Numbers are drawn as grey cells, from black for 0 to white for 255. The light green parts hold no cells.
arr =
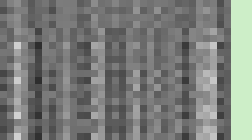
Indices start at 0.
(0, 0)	104
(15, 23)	92
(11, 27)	113
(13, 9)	129
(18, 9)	141
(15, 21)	119
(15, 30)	170
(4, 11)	112
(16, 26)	62
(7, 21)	134
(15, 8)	111
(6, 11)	79
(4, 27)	133
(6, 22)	103
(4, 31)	121
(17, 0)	84
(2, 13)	142
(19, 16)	124
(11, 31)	74
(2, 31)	86
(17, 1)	92
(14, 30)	160
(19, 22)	113
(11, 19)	140
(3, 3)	115
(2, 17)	116
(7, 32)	99
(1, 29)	148
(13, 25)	118
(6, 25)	104
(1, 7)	79
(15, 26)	96
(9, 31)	78
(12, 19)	165
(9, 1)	128
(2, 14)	114
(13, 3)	130
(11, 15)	85

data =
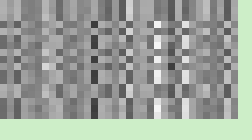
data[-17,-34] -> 175
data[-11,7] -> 167
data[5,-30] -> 152
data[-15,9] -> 144
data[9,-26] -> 111
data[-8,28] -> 151
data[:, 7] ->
[155, 151, 164, 163, 151, 172, 167, 170, 164, 190, 165, 168, 152, 166, 173, 163, 169]
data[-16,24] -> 90
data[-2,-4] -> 127
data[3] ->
[107, 140, 97, 158, 140, 120, 147, 163, 177, 124, 121, 139, 163, 60, 174, 158, 134, 170, 101, 159, 162, 109, 242, 165, 124, 119, 225, 164, 136, 127, 128, 112, 187, 135]
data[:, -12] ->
[120, 117, 126, 242, 118, 226, 246, 131, 239, 163, 239, 232, 119, 127, 222, 244, 229]
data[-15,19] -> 141
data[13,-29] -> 134
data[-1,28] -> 138
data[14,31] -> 121
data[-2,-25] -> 124
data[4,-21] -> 168
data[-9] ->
[107, 142, 96, 159, 143, 123, 145, 164, 177, 125, 119, 137, 162, 61, 174, 159, 135, 174, 98, 158, 159, 109, 239, 167, 129, 117, 225, 164, 137, 124, 130, 114, 188, 134]
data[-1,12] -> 158
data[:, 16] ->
[152, 151, 151, 134, 151, 142, 128, 148, 135, 134, 135, 139, 152, 150, 143, 133, 140]
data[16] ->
[108, 145, 98, 161, 150, 132, 140, 169, 174, 130, 113, 136, 158, 65, 172, 164, 140, 181, 95, 157, 152, 114, 229, 173, 143, 114, 222, 165, 138, 117, 135, 118, 192, 133]
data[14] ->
[109, 145, 100, 163, 154, 139, 138, 173, 171, 134, 110, 135, 155, 68, 170, 167, 143, 185, 93, 156, 147, 117, 222, 177, 151, 113, 221, 165, 138, 114, 139, 121, 194, 132]
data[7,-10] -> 84
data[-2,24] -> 121
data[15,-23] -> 140
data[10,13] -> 61
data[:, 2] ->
[175, 177, 178, 97, 177, 99, 112, 179, 96, 182, 96, 97, 176, 178, 100, 97, 98]
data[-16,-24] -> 164
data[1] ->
[177, 160, 177, 134, 126, 131, 179, 151, 109, 148, 164, 137, 135, 168, 128, 100, 151, 93, 211, 145, 171, 171, 117, 128, 90, 174, 101, 134, 163, 190, 120, 163, 90, 170]
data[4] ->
[178, 160, 177, 133, 126, 131, 179, 151, 109, 148, 164, 137, 135, 168, 128, 100, 151, 93, 211, 145, 171, 171, 118, 128, 90, 174, 101, 134, 163, 190, 120, 163, 90, 170]
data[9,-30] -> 130
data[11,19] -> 158
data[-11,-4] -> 121
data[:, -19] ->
[105, 100, 104, 158, 100, 166, 150, 102, 159, 100, 159, 163, 102, 103, 167, 157, 164]

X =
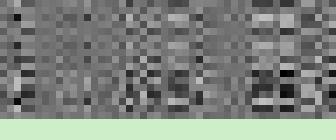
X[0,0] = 110
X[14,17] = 75
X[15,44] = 165
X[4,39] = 120
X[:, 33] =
[126, 122, 92, 117, 114, 121, 97, 116, 96, 112, 115, 135, 128, 105, 89, 128, 123]
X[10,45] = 147
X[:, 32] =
[101, 106, 139, 112, 113, 108, 133, 113, 133, 117, 112, 93, 98, 123, 142, 99, 105]
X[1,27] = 122
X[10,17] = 137
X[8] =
[81, 109, 56, 69, 73, 111, 94, 109, 144, 97, 116, 113, 72, 124, 94, 101, 145, 99, 113, 75, 172, 75, 60, 123, 148, 112, 114, 97, 42, 145, 128, 122, 133, 96, 129, 78, 102, 147, 132, 144, 76, 88, 94, 127, 118, 181, 72, 49]
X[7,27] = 114
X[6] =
[106, 94, 40, 122, 121, 117, 104, 112, 120, 94, 96, 112, 70, 125, 105, 117, 135, 85, 162, 98, 136, 128, 98, 124, 163, 156, 149, 94, 73, 113, 108, 116, 133, 97, 126, 93, 157, 172, 169, 135, 158, 161, 117, 83, 80, 152, 93, 119]
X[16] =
[128, 118, 142, 131, 130, 115, 123, 117, 102, 123, 115, 115, 134, 110, 123, 119, 101, 122, 111, 131, 90, 129, 137, 110, 97, 112, 112, 123, 145, 102, 109, 111, 105, 123, 108, 130, 116, 97, 103, 101, 126, 121, 122, 112, 115, 85, 132, 140]
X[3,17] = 106
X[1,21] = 132
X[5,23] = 112
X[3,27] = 115
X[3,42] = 133
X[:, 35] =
[123, 130, 87, 129, 104, 129, 93, 123, 78, 122, 98, 150, 123, 82, 80, 122, 130]
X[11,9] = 135
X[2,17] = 75
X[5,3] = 138
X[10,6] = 103
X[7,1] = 107
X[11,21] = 140
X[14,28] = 46
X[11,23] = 104
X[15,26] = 66
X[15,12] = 152

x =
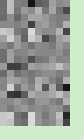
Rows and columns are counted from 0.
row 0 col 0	109
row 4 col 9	71
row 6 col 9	137
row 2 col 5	164
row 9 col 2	63
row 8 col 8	132
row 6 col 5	139
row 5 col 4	204
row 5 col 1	207
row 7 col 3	134
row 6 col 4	116
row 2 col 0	107
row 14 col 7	133
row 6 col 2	157
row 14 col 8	121
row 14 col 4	120
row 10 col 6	141
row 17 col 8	177
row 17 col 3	111
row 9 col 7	167
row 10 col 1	154
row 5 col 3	99
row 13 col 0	160
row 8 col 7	150
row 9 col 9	158
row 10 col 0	107
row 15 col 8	141
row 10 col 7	143
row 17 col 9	69
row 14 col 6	150
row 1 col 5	179
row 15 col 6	132
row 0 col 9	145
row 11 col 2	157

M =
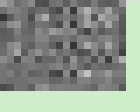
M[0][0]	160
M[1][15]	162
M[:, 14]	[95, 123, 168, 112, 91, 127, 117, 88, 131, 106, 131, 120, 131]
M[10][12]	193
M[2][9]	121
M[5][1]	97
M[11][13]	117
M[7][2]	165
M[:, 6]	[77, 111, 171, 113, 123, 132, 120, 119, 104, 111, 112, 116, 146]
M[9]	[117, 107, 110, 113, 121, 116, 111, 124, 131, 111, 133, 110, 89, 113, 106, 102, 108, 115]
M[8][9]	85
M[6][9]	139
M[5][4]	110
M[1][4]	96
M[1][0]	112
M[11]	[115, 109, 112, 112, 119, 118, 116, 101, 104, 117, 101, 129, 129, 117, 120, 132, 112, 111]
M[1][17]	105
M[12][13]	103
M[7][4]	125
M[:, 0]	[160, 112, 54, 109, 91, 95, 105, 110, 140, 117, 115, 115, 75]
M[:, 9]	[95, 137, 121, 139, 129, 122, 139, 119, 85, 111, 135, 117, 124]
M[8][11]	105
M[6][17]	86
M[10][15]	152
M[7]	[110, 130, 165, 93, 125, 144, 119, 139, 108, 119, 101, 79, 86, 133, 88, 130, 116, 67]
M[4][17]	85
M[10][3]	118

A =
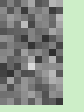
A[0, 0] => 93
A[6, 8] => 69
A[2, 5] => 143
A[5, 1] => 136
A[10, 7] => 184
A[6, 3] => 111
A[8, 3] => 123
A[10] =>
[66, 51, 120, 79, 83, 128, 153, 184, 89]
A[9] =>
[61, 100, 70, 135, 218, 146, 138, 143, 139]
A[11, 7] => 174
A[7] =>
[132, 138, 85, 158, 122, 139, 115, 47, 113]
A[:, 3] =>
[133, 59, 121, 189, 103, 59, 111, 158, 123, 135, 79, 148, 149, 142, 140]
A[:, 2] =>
[93, 131, 138, 103, 99, 93, 112, 85, 110, 70, 120, 96, 130, 119, 101]
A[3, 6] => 135
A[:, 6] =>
[99, 141, 131, 135, 114, 50, 100, 115, 123, 138, 153, 135, 95, 82, 86]
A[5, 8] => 122
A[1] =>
[139, 86, 131, 59, 133, 122, 141, 60, 85]
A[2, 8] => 184
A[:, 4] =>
[168, 133, 92, 72, 131, 131, 52, 122, 171, 218, 83, 131, 118, 160, 95]
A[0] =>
[93, 129, 93, 133, 168, 85, 99, 182, 169]
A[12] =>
[137, 79, 130, 149, 118, 87, 95, 130, 152]
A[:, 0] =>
[93, 139, 124, 106, 83, 145, 96, 132, 139, 61, 66, 85, 137, 112, 123]
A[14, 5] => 147
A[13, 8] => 134

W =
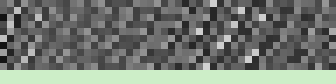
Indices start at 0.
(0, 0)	103
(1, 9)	76
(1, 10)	103
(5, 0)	191
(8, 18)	119
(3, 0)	76
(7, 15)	71
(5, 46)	108
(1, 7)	142
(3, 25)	146
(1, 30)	38
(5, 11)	72
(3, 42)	80
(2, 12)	77
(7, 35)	122
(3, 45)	127
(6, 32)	53
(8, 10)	78
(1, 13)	68
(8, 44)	76
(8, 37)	120
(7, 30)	118
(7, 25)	122
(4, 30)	126
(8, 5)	103
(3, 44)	73
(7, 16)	109
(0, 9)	71
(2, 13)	106
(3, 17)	139
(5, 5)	151
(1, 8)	96
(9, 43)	104
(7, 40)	100
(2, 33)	52
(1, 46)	124
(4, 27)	128
